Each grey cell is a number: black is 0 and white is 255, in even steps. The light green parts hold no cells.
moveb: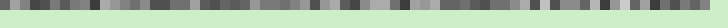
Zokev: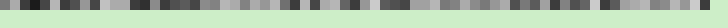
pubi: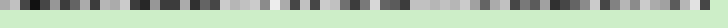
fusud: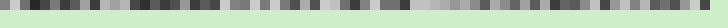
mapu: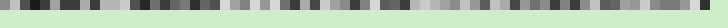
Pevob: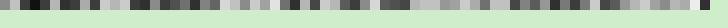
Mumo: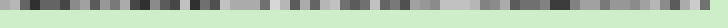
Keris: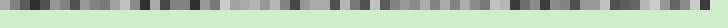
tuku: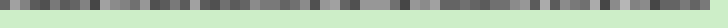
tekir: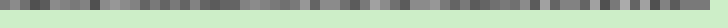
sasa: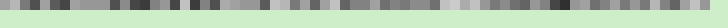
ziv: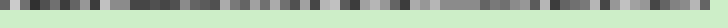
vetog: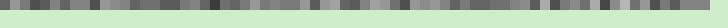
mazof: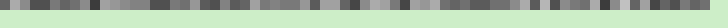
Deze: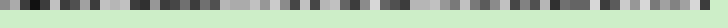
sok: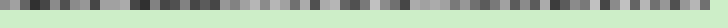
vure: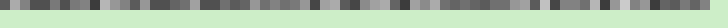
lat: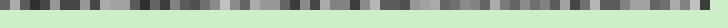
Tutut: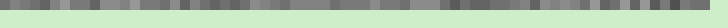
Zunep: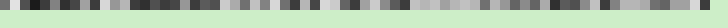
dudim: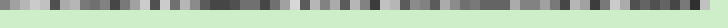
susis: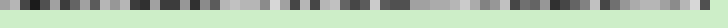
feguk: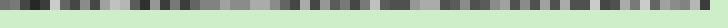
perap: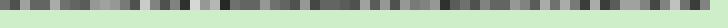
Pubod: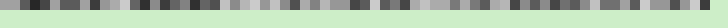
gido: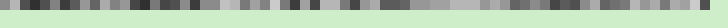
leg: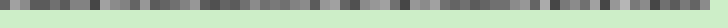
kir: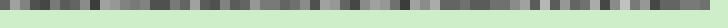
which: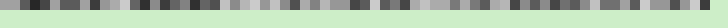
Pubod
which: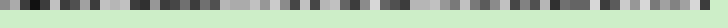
Deze
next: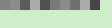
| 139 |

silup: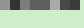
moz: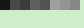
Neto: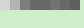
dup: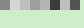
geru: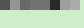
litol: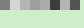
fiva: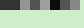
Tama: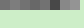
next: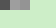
| 136 |
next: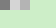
| 158 |
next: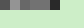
| 158 |
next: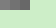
| 114 |

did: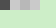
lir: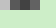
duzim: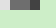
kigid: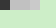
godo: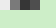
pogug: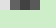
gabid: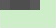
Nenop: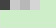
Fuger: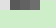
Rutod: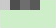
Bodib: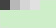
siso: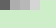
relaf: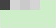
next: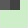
| 98 |
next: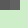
| 110 |
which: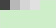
Bodib
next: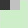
| 193 |

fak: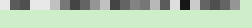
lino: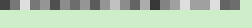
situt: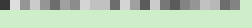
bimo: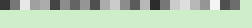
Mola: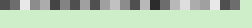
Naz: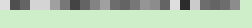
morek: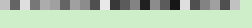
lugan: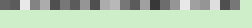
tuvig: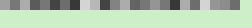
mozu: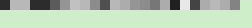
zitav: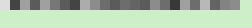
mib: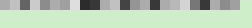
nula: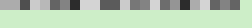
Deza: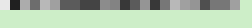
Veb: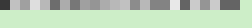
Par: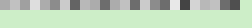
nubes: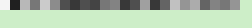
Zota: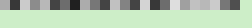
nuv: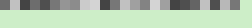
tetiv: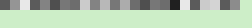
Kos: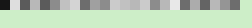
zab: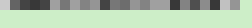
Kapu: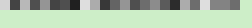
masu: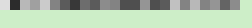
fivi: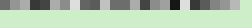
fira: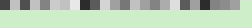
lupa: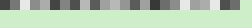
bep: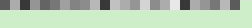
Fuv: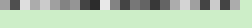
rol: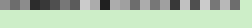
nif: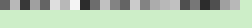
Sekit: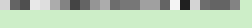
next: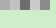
| 109 |
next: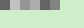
| 119 |
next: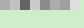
| 44 |
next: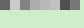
| 44 |
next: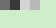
| 68 |

